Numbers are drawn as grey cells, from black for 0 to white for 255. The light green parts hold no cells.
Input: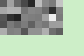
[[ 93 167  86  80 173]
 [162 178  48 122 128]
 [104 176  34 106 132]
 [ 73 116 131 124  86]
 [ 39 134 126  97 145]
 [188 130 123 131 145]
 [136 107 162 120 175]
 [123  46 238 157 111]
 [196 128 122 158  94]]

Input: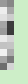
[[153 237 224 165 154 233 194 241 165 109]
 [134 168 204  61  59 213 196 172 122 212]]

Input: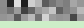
[[140 138 148]
 [ 38 114 155]
 [223 155  89]
 [ 30  65 154]
 [208 102 185]
 [184 153 114]
 [ 92 168 211]
 [117 196 155]
 [137  96 147]
 [126 129 151]
 [166 145  72]
 [150 184 156]]

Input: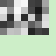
[[ 92 233 207  57 124]
 [105 144  45  75 194]
 [237 248 229 149 189]
 [246 197  42 180 222]
 [ 65  72 209  94  37]
 [ 58  25  57 128  67]
 [164 132 216 223  56]]

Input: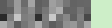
[[ 92  92  41 171]
 [111  97 125 143]
 [155 156 198  93]
 [107 120 126 118]
 [164 139 132 135]
 [ 95  97  47 170]
 [102 119 126 121]
 [159 155 201  93]
 [145 173 116 105]
 [118  98 135 144]
 [ 99 101  96 152]
 [102 119 127 121]
 [103 100  72 165]]

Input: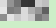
[[219 229 142]
 [147 123 227]
 [114 132 203]
 [ 53 218 219]
 [ 51 174 203]
 [202 150 121]
 [190  96 142]]

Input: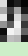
[[219 170 231 147  13  52]
 [ 10  67  36  94 243 190]
 [ 30 163 219 241 226 182]
 [  4  26 109  56  99  27]]
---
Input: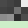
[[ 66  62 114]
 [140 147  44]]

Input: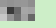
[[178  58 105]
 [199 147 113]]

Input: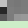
[[ 40 125 122]
 [ 90 124 150]]

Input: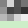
[[149  67  79]
 [184 155 213]]

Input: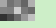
[[130 127 205]
 [ 50  73 107]]

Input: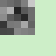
[[150 177  35]
 [140  91  72]]

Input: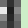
[[232  31 136]
 [136  40 111]]

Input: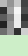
[[ 47 165 245]
 [ 93 129 235]]
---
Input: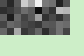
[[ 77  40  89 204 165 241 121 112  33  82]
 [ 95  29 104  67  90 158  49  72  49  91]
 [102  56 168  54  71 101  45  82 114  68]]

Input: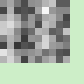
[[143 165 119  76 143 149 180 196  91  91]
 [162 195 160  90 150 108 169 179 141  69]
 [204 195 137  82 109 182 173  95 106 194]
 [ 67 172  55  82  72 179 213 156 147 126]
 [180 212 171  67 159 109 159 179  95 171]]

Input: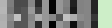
[[179 125  74  75 135  42 151   2 150 129  32 130 133  36]
 [174 140 193  87 135 173 151 135  84 193 173 139 133  55]]

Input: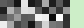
[[ 92  81  21 229  26  46 169  29  89  32]
 [ 80 111 155  91  95 243 236  13 255  46]]

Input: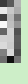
[[ 59  91 181]
 [ 64 185 114]
 [101 209  81]
 [218 203  91]
 [109  15 115]]

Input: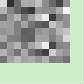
[[218  47 108 172 169 193 141 104  71 144]
 [112 151 178 118 162 200 236  59 127 147]
 [147 157 129  94  99 148 157 139 179 197]
 [112 157 181 121 165 192 235  71 133 140]
 [115 164 185 161 170 151 176 128 135 114]]
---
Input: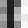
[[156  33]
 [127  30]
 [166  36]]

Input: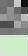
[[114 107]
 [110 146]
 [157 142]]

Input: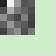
[[ 35 243]
 [ 78 175]
 [144 100]]

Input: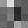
[[153 222]
 [106 117]
 [ 96 126]]

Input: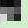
[[ 17   9]
 [124 113]
 [215 101]]

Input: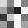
[[217 136]
 [160  86]
 [ 57 199]]
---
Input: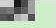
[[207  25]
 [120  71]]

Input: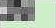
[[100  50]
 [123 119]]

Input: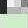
[[240 213]
 [182 180]]

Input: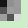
[[145 155]
 [157 153]]

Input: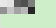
[[226  92]
 [197 163]]

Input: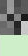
[[152  72]
 [156  84]]
